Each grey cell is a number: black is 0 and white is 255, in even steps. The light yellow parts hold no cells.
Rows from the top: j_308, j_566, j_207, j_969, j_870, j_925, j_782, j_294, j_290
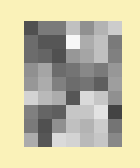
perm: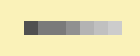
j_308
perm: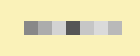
j_290
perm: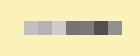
j_294

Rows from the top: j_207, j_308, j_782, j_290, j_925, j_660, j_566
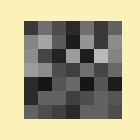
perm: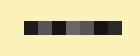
j_925
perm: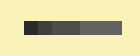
j_566
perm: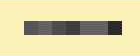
j_660

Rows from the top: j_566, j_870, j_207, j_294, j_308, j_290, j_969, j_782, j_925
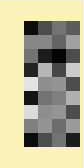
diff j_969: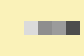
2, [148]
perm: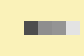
j_308
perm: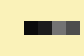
j_925

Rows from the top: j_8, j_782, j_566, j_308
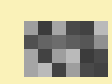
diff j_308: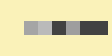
4, [73]
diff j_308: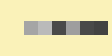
2, [66]
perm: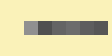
j_782
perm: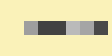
j_308

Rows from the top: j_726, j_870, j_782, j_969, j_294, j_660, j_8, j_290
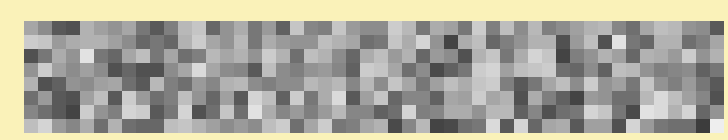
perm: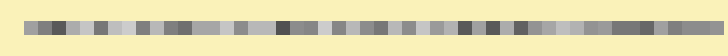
j_726
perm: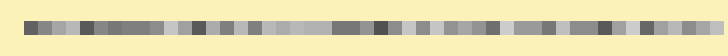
j_726
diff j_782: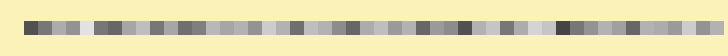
39, [127]
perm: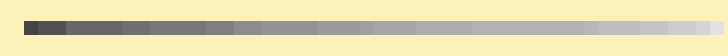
j_782
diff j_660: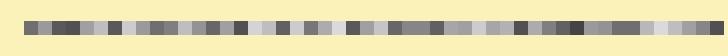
15, [89]
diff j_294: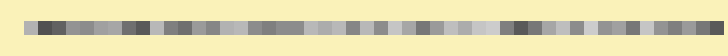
29, [160]
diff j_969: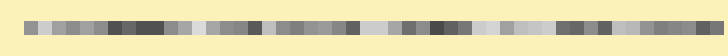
25, [197]

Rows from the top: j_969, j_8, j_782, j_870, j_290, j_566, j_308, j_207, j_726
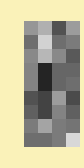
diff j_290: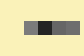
0, [131]
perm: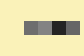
j_290
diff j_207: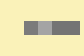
2, [123]
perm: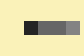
j_870
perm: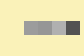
j_969
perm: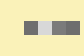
j_726

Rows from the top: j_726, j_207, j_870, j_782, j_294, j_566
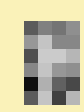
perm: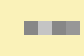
j_207
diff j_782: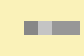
3, [143]
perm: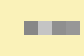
j_782
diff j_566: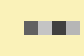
0, [91]
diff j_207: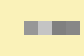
2, [135]

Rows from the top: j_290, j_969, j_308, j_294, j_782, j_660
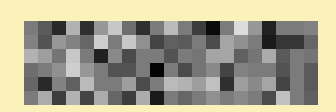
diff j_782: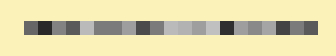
3, [96]
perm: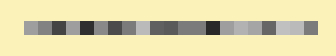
j_782

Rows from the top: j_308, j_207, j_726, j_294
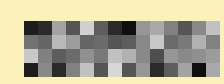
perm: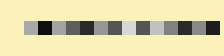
j_294
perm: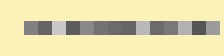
j_207
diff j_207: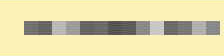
13, [129]
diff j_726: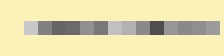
2, [93]
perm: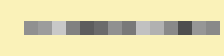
j_726
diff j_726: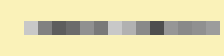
6, [193]

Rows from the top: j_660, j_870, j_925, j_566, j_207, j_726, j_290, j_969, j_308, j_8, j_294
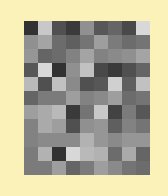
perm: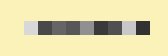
j_660
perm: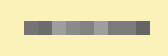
j_726
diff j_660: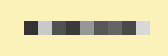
4, [144]
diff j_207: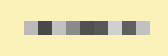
1, [80]
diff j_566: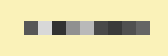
4, [193]
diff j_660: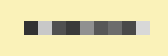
6, [101]
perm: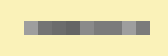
j_294

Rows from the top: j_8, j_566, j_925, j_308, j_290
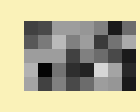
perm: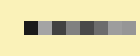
j_290
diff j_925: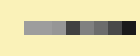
2, [157]
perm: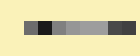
j_8
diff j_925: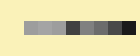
1, [157]
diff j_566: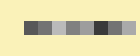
1, [122]

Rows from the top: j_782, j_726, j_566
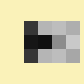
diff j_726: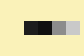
0, [22]
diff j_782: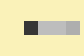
1, [181]
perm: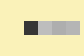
j_782
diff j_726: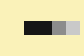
1, [16]
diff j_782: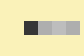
1, [181]
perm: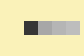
j_566

